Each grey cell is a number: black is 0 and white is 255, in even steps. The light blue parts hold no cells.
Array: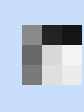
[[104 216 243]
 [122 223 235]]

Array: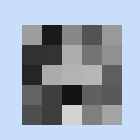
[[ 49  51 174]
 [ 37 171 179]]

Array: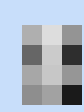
[[102 203  46]
 [167 199 150]]

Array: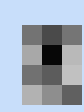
[[168   7 185]
 [113  92 193]]

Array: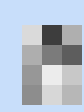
[[174 123  93]
 [151 236 200]]

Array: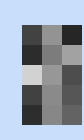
[[ 44 124 162]
 [210 151  77]]
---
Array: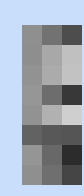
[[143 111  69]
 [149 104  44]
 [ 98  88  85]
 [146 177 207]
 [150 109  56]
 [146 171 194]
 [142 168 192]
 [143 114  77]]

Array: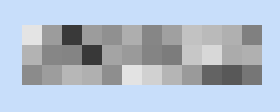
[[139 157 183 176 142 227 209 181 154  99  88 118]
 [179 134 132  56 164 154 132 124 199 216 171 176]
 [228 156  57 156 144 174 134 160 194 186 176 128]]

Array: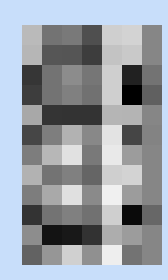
[[ 98 150 208 144 238 115 134]
 [141  19  24  50 173 156 134]
 [ 51 115 128 113 207  10 103]
 [125 169 224 138 240 156 134]
 [178 115 128 101 207 211 134]
 [125 183 225 121 233 156 134]
 [ 70 126 178 136 227  69 131]
 [168  52  51  51 181 180 134]
 [ 61 115 128 113 207   0  96]
 [ 54 115 140 118 207  33 115]
 [182  86  85  61 195 201 134]
 [186 115 121  79 207 211 134]]

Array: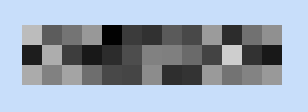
[[171 129 164 110  72  69 140  46  51 154 115 131 153]
 [ 29 173  61  24  44  77 129 127 106  67 206  50  24]
 [188  92 116 152   2  59  49  90  72 155  44 113 144]]

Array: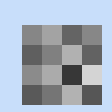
[[ 89 117 178  86]
 [139 171  55 212]
 [ 95 128 177  98]
 [134 163 100 135]]

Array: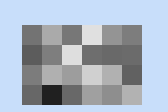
[[103  32 104 160 142 178]
 [124 176 157 208 177  97]
 [ 92 126 222 110 105 107]
 [115 170 119 224 148 125]]

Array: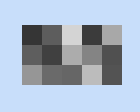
[[150 106 102 188  83]
 [ 94  64 172 132  80]
 [ 53  93 212  59 168]]
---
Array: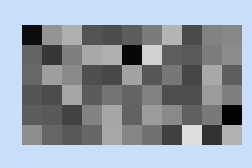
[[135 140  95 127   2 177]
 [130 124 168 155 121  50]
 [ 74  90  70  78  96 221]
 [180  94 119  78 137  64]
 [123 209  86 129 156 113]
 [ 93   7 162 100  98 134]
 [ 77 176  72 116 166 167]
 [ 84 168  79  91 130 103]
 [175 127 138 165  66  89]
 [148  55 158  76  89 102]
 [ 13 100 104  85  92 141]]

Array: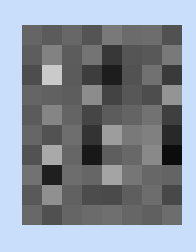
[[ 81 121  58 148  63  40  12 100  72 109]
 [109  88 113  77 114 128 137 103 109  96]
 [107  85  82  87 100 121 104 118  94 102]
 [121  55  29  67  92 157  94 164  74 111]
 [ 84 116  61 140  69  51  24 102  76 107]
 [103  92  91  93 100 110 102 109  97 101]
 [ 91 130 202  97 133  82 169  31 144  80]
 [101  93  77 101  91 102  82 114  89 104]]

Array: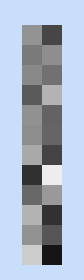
[[ 70 142 113 179  99 101  68 237 153  49  86  21]
 [147 122 137  90 145 141 169  48 104 179 146 204]]

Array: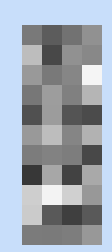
[[145 136 245 181  75 178  72 169 152  89 152]
 [114 145 134 128  84 133 125  66 208  63 125]
 [ 92  72 121 157 156 189 130 167 243  89 122]
 [121 189 153 119  80 153 124  55 206 203 123]]

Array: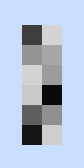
[[212 166 156  10 144 206]
 [ 62 149 211 201  95  21]]

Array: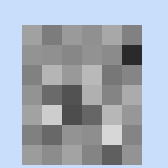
[[129  42 133 171 151 132 147]
 [168 139 119 132 183 215  95]
 [144 146 185 176 102 142 132]
 [154 135 153  82  77 147 163]
 [124 144 181 106 205 104 140]
 [161 147 129 147 162 128 156]]

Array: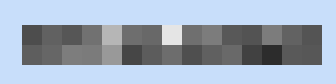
[[ 84  87]
 [ 98  89]
 [124  44]
 [ 83  65]
 [ 88 105]
 [124  96]
 [111  79]
 [229 109]
 [104  92]
 [110  70]
 [182 153]
 [113 123]
 [ 86 125]
 [ 97 102]
 [ 77  94]]

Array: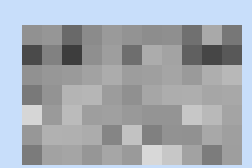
[[119  88 184 168 164 159 158]
 [169  70 174 166 185 168 124]
 [112  96 154 174 199 145 162]
 [143 163 165 173 148 146 199]
 [141 172 159 166 148 128 216]
 [147 110 157 144 153 194 154]
 [154 158 172 156 160 133 166]
 [139 143 162 182 158 172 150]
 [105  61 154 180 187 176 165]
 [150 129 151 147 154 177 162]
 [145  74 145 121 214 151 123]]
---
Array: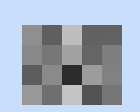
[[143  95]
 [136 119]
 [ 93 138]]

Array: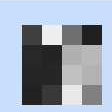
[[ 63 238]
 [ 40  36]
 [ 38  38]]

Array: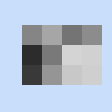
[[133 166]
 [ 44 121]
 [ 57 149]]

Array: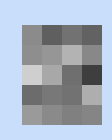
[[139  95]
 [142 150]
 [207 168]]

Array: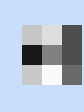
[[198 222]
 [ 23 129]
 [201 250]]

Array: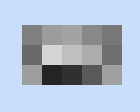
[[127 156]
 [105 213]
 [157  36]]
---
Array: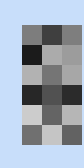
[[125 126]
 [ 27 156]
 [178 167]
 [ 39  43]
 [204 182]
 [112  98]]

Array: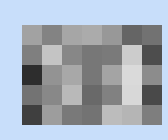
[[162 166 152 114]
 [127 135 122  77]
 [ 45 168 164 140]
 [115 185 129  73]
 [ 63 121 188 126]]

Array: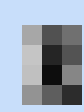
[[167 112]
 [197  83]
 [192 134]
 [147  44]]

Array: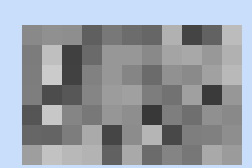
[[137 142 120 102  68 188]
 [124  64 151 137 168 177]
 [125  65 151 107 138 185]
 [126  87 156 125 160 151]
 [ 85 133 150  56 111 137]
 [102 125  69 181 126 142]
 [158 184  97 107 119 155]]

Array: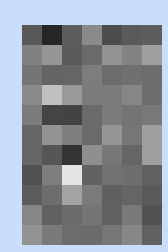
[[ 88  92  77  93]
 [129  91 146 159]
 [117 102 108 109]
 [138 153 123 110]
 [123  67 123 121]
 [103 126 150 159]
 [102  51 119 158]
 [ 81 228 113  97]
 [ 92 163  96  90]
 [134 107  97  81]
 [147 108 118  97]]

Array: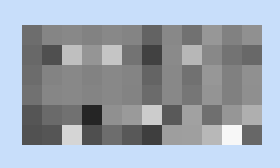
[[109 136 136  99 113 129]
 [104 191 197  65 183 115]
 [108 136 136 100 113 128]
 [113 136 136 107 118 128]
 [ 85 113 144 204 161 150]
 [ 81 213 109  62 159 247]]

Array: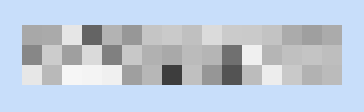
[[168 230 179 197 192 203 195 159]
 [135 159 128 177 187 112 181 196]
 [231 246 240 183 192  83 237 178]]
